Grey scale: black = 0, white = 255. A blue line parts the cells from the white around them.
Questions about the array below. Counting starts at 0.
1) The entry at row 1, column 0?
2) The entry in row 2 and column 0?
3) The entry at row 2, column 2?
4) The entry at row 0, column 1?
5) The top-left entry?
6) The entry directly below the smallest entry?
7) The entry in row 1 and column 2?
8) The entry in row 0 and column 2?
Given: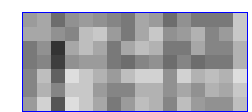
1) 167
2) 121
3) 51
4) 167
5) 155
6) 62
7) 145
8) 109

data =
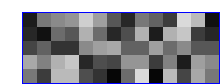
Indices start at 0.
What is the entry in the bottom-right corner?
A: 120
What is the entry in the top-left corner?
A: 28
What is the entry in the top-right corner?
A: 17
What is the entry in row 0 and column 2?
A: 138
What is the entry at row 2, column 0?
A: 69
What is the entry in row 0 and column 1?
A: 120
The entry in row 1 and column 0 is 39

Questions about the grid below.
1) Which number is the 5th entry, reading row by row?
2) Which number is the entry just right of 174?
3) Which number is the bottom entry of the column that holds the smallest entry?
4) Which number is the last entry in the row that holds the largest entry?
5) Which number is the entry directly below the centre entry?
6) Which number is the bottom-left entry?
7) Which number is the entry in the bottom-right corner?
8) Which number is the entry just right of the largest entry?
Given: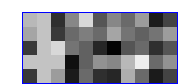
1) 216
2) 106
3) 38
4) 146
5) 146
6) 57
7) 67
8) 106
